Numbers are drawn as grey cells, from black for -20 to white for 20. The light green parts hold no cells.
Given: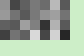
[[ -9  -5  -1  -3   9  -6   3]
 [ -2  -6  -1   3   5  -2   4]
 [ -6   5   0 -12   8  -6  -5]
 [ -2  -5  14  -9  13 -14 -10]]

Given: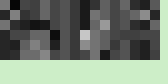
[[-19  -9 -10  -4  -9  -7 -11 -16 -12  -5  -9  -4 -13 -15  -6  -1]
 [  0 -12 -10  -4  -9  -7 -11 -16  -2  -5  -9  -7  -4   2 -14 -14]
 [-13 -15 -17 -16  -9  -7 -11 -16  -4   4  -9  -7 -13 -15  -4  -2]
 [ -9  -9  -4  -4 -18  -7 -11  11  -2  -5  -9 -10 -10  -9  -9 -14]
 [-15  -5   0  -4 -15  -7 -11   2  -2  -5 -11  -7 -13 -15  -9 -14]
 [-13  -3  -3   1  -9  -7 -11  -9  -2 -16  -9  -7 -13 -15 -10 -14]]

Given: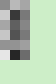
[[  9   6   2]
 [-11  -1  12]
 [ -5   1   6]
 [ -7  -1  11]
 [  3   5   3]
 [-14  -3  16]]

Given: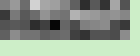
[[  4  -3  13   6   5   1  -5 -13  -6 -12   6  -7   0]
 [ -1  -6  -3   3  -1  -2   8   5   4   2   3   1 -11]
 [ -6  -7 -13 -10 -19  -4  -8   0   1   2  -8 -11  -7]
 [  2  -2  -2  -5  -4  -3 -10 -12  -7  -7  -8   2  -5]]

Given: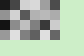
[[ -9  13  14   5  -8 -16]
 [ 13  -6   8   9   7   3]
 [  2  10   0 -11  12 -17]
 [ 15   0  -5  15  -4   4]]

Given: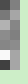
[[  0  -8]
 [  6  -1]
 [  1   8]
 [  0   2]
 [  2   1]
 [  6  19]
 [  6 -10]]

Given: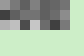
[[ -1  -5   0  -5  -4  -2   4]
 [ -5  -2  -2  -5  -3   2 -10]
 [ 10  -8  11  -3 -10  -1   8]]
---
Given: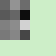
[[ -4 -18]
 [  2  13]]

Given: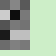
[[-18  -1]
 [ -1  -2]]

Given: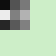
[[ 0  8]
 [-6  0]]

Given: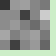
[[  2 -10]
 [  4   0]]

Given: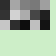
[[ 13   7]
 [-13 -18]]

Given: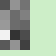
[[-3  0]
 [-3 -4]]

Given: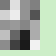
[[17  3]
 [ 4  1]]

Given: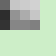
[[3 7]
 [1 1]]
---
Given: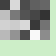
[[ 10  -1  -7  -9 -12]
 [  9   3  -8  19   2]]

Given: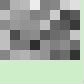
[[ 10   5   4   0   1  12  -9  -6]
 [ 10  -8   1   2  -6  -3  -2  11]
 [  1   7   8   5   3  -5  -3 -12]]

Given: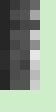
[[-14  -8  -7   6]
 [-14  -7  -7  12]
 [-13  -7  -8  16]
 [-14  -8  -7   9]]

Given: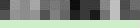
[[ -7   3   2   3  -7   0  -4 -15 -11 -16  -2  10  -7  -6]]

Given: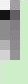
[[-17  -5]
 [  2   1]
 [ 13   3]]

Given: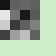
[[ 16  -2 -16  -6]
 [-10   5  10  -5]]
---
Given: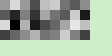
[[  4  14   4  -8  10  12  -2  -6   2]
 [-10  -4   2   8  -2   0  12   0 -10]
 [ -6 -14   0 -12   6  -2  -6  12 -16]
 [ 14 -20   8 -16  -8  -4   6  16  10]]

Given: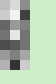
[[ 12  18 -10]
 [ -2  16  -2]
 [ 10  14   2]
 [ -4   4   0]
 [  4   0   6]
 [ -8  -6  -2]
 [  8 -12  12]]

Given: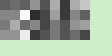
[[ -1   7  -3   1  -9  -1  -7   3   5]
 [  3   3  17 -11  -7  -1  -7  -3  -9]
 [  1   1  19 -13  -9   5 -11   1  -5]
 [ -5  -3  -5   3  -7   7 -11   7  11]]

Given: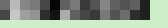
[[ -9  11   5   3 -13 -17   7  -5  -9 -11  -1  -7  -3 -13 -15]
 [ -3   9   1  -1  -9 -19  -5  -1 -11  -7   1  -5  -7  -5 -15]]

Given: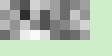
[[  3   7 -13   9  -7   5  -3  11   3]
 [ -3   5  17  19  15  -1  -5  -3   5]
 [  9   3  11   1  -7  -1   1   7  13]
 [ 11  -1  -7  13   9   5  -3   1   5]]

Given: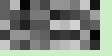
[[ -5   9 -19  -3  -9   3   3  -1  11 -17]
 [-11   3   3  -3  -5 -13 -11 -13   5 -19]
 [ 11  -3  -9   1  -3   7   9  11  -1 -13]
 [ -5  -7 -11  -1  -1 -15 -11  -9  -5   5]
 [  7  -9 -15  -7  -7  11   9  13  -7  -5]]
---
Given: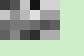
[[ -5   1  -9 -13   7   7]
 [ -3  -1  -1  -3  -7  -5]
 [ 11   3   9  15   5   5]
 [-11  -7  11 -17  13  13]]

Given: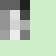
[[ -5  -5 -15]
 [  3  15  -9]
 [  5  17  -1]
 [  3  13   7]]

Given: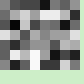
[[  1  -7  -9  -9 -17  -1  -5   3]
 [ 15   7  -7   7   1   5   5  15]
 [  1 -15  -5  19 -11 -11  13  -1]
 [ -5 -13  -3   3   3  -7   9   7]
 [ -5  17   9  19   5 -17  -9 -15]
 [ -7 -19  11  -9  -1  -3 -17  -3]
 [ -3   7  13   5  17  17   9 -13]]

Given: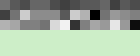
[[ -2  -6  -8  -4  -4  -8 -10  -8  -6  -6  -4 -10  -6  -8]
 [  8   6   0   0  -2  14  18 -12   0   6   4  16   4 -18]
 [-10  -2  12   2   2   2  -6  12   8 -20  -2   4   2   0]]

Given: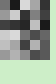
[[-10 -12 -14  10 -16]
 [  4  12 -12   0 -10]
 [ 10   6 -10   8  -6]
 [ 12  14  -2  -8  -4]
 [  4   8   2  -8  -6]
 [ -2 -16  14   6 -12]]

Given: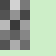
[[ -7   3  -9]
 [ -7   7  -3]
 [ -9  13  -1]
 [ -1  -5   1]
 [  9 -11   5]]

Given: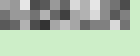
[[ -2   4   4  -2   8  -4 -10   6   8  14   2  -6   0]
 [ -6  -4   8  -8 -12   6  10   6  -4   0   0  14  -2]
 [  6   4  16  -8  -6   4  -4  14   8  16   2  -2  -8]]
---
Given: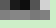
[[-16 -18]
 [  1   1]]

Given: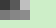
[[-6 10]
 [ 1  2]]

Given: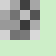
[[  6 -10]
 [ -2  10]]

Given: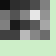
[[-13 -12]
 [ -7   1]]

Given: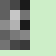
[[ -9 -16]
 [ 11  -2]]

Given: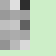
[[ 15 -13]
 [  6   5]]
